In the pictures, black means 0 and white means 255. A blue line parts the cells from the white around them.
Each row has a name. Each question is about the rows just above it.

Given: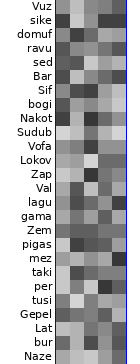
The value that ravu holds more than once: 86
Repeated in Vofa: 146
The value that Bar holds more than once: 77
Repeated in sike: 65

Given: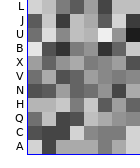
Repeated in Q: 191
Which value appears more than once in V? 136
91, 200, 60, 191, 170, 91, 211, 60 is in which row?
J
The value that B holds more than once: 51
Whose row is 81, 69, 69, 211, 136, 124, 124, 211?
C
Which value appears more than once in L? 191
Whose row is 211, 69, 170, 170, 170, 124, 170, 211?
A

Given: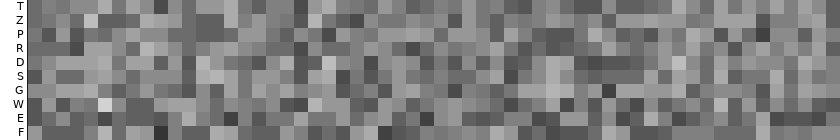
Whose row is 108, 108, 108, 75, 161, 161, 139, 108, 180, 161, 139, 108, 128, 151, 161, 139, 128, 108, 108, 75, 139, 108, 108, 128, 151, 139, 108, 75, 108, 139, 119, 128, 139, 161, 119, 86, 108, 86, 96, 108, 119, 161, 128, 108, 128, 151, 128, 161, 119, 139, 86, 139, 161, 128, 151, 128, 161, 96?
R
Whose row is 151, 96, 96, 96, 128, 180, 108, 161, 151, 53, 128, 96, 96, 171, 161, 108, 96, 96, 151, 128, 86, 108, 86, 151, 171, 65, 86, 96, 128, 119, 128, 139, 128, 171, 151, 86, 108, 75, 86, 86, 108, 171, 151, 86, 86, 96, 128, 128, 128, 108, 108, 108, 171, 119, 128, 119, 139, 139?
F
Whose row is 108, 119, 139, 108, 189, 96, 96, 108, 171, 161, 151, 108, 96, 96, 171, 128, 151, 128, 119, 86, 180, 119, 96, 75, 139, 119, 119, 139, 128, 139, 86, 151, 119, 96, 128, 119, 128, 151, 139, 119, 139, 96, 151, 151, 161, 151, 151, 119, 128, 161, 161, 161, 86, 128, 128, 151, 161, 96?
Z

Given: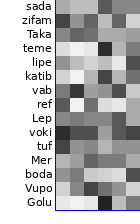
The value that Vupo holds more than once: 210
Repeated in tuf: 147
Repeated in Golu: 231
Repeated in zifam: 100
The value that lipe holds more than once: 189
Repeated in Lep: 135

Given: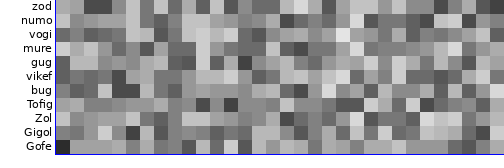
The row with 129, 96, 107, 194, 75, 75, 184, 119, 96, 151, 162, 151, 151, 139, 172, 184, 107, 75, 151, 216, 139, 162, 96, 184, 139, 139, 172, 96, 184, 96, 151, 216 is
bug
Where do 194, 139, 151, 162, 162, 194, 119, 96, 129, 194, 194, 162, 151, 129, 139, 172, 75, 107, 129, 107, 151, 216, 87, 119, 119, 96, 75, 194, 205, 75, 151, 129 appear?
numo
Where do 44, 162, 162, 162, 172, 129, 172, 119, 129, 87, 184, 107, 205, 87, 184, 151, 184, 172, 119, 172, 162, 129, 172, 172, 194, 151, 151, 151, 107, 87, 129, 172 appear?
Gofe
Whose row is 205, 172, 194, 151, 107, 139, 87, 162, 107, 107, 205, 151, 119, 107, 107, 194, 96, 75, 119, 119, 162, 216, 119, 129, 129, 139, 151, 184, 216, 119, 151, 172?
mure
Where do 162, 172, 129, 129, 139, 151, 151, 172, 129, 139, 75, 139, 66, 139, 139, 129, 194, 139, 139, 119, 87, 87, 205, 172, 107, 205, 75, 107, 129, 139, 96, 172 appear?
Tofig

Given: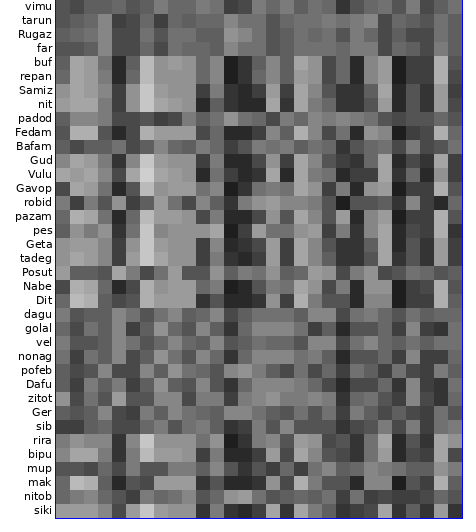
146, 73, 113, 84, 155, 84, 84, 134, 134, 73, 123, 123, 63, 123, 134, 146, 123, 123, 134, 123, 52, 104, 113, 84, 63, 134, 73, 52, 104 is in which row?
zitot
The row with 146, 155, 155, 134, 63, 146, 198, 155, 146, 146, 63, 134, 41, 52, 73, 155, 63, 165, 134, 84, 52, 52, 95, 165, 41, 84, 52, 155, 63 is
Geta
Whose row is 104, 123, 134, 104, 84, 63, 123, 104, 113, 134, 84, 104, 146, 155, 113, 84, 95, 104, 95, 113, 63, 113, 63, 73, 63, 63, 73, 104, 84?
nitob
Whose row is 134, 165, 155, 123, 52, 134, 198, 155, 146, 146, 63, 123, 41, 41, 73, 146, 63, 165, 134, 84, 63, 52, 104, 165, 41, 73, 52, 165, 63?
Gud
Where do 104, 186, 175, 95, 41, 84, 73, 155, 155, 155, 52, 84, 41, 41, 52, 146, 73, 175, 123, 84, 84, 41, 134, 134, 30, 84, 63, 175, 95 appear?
mak

